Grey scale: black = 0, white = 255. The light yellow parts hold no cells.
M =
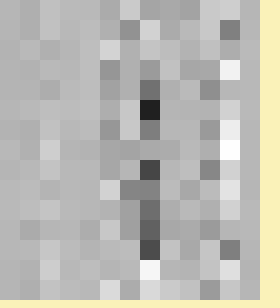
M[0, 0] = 182
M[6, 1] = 176
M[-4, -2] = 182
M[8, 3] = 184
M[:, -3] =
[201, 200, 192, 168, 143, 179, 154, 175, 135, 187, 176, 155, 197, 195, 155]
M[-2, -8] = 181
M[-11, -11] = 173
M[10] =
[185, 189, 196, 185, 183, 179, 161, 110, 174, 185, 176, 209, 185]
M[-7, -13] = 181
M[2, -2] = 173
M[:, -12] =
[175, 175, 185, 178, 180, 185, 176, 177, 184, 187, 189, 171, 184, 178, 175]
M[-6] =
[185, 187, 180, 184, 183, 210, 133, 131, 187, 168, 187, 227, 182]
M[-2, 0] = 181
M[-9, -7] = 200
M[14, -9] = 184
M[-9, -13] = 179
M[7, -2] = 254
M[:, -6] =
[165, 210, 196, 155, 113, 32, 126, 170, 70, 131, 110, 97, 76, 246, 217]
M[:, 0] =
[182, 181, 179, 180, 180, 182, 179, 184, 181, 185, 185, 183, 183, 181, 181]
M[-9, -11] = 193
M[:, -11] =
[192, 193, 176, 185, 173, 190, 193, 206, 195, 180, 196, 182, 198, 205, 194]
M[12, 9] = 169
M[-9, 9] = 183
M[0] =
[182, 175, 192, 186, 185, 171, 202, 165, 169, 163, 201, 206, 182]
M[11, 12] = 184
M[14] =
[181, 175, 194, 187, 184, 218, 172, 217, 202, 193, 155, 198, 182]
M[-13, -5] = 189
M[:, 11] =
[206, 128, 173, 242, 183, 209, 237, 254, 209, 227, 209, 182, 127, 223, 198]
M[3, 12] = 184
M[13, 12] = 180
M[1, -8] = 176
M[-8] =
[184, 177, 206, 181, 179, 167, 164, 170, 172, 185, 175, 254, 183]
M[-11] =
[180, 180, 173, 186, 189, 162, 176, 113, 176, 186, 143, 183, 184]

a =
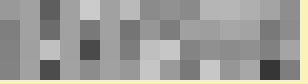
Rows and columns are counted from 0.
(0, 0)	153
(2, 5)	160
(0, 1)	161
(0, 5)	161
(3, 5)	161
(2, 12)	144
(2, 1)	160
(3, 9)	121
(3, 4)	140
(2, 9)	132
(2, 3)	161
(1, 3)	161
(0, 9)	138
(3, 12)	167
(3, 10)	199
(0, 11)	182
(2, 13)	129
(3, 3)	162
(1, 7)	150

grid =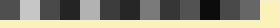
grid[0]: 79
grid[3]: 36
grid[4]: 178
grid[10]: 12

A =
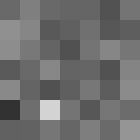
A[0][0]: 105
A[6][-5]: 118
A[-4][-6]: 105
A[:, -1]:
[116, 94, 118, 132, 139, 108, 149]
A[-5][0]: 141
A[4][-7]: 137
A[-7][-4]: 101
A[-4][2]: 135
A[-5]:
[141, 120, 100, 81, 116, 134, 118]
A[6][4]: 126
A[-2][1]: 110
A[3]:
[90, 105, 135, 100, 101, 82, 132]
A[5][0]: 50
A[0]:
[105, 127, 105, 101, 101, 82, 116]
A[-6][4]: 112

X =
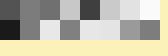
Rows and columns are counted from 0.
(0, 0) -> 83
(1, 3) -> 128
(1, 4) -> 231
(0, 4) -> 63
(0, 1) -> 124
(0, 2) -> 112

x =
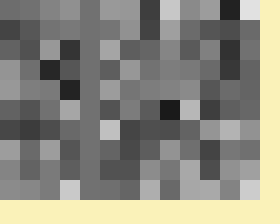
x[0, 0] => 109
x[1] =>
[68, 87, 115, 121, 113, 117, 145, 67, 159, 107, 85, 77, 106]
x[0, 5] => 153
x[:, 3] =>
[144, 121, 52, 86, 35, 166, 105, 85, 94, 201]
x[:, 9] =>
[138, 107, 90, 121, 138, 183, 99, 111, 168, 167]
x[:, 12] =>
[225, 106, 113, 99, 100, 103, 146, 112, 160, 204]
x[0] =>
[109, 113, 131, 144, 113, 153, 151, 62, 199, 138, 156, 34, 225]
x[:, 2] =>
[131, 115, 152, 39, 122, 113, 77, 157, 122, 123]
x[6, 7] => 79
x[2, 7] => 101
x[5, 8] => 26
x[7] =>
[157, 106, 157, 85, 113, 100, 73, 93, 147, 111, 68, 119, 112]
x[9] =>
[139, 135, 123, 201, 113, 111, 101, 174, 105, 167, 169, 131, 204]
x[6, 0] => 71
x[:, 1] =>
[113, 87, 81, 111, 126, 83, 60, 106, 99, 135]
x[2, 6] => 94
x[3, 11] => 56
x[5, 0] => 98
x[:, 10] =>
[156, 85, 128, 106, 86, 62, 149, 68, 77, 169]
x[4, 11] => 107
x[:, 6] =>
[151, 145, 94, 151, 117, 124, 69, 73, 82, 101]
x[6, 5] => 192
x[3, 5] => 94

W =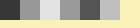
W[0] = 55
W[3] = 153
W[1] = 152
